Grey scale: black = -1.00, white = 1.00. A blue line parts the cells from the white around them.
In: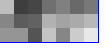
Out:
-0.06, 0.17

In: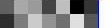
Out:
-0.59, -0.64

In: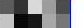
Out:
-0.40, 0.54

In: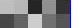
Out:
-0.61, -0.44

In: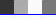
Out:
-0.05, -0.59

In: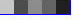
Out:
-0.75, 0.55

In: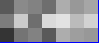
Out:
0.30, -0.59

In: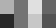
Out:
-0.20, -0.69

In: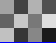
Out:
-0.37, 0.51

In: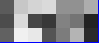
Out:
0.36, -0.24
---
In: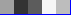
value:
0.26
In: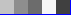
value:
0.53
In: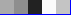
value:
0.33
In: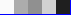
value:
0.96
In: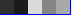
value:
-0.63
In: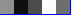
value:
0.13
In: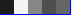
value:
-0.78
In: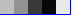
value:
0.49
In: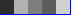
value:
-0.65
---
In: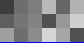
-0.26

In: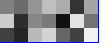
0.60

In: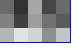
0.01

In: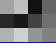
-0.69

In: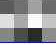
0.75

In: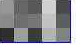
0.08

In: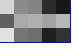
-0.25

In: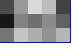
-0.81
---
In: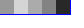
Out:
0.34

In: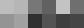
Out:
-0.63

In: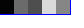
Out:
-0.39

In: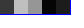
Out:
0.18

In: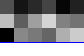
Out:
-0.05

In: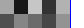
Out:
-0.16

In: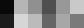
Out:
0.47

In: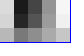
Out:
0.11

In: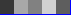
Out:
0.01
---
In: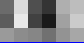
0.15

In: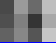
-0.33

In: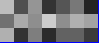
-0.23

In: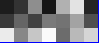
0.45

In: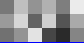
-0.67

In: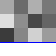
0.64

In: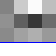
0.37
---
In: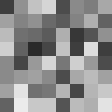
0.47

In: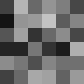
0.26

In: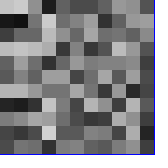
-0.03

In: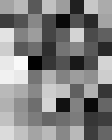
0.45

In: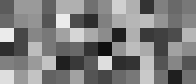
-0.12

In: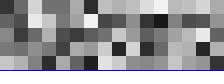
0.27
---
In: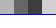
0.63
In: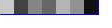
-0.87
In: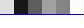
0.97
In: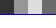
-0.16
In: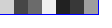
0.24
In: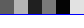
0.77
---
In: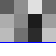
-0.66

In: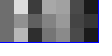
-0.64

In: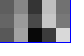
-0.94

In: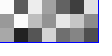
-0.33

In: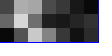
0.58

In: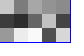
0.95

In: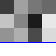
-0.42
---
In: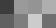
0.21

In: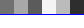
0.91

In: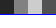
0.01

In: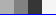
0.01

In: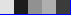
0.14

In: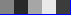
0.30

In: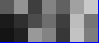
-0.24
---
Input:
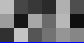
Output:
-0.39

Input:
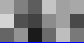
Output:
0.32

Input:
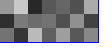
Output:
0.34

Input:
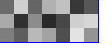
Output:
-0.32

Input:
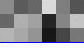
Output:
-0.34

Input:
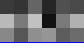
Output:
-0.42

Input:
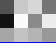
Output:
-0.08

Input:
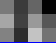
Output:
-0.98

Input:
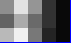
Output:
-0.93

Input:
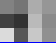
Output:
0.18
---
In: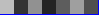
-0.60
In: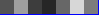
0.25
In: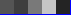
-0.51
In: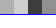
0.62
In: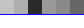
0.37
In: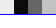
-0.91
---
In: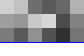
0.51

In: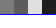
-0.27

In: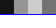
0.17

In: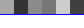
-0.59

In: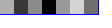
-0.56

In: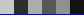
-0.65

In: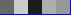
0.59

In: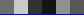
0.58

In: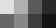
0.37
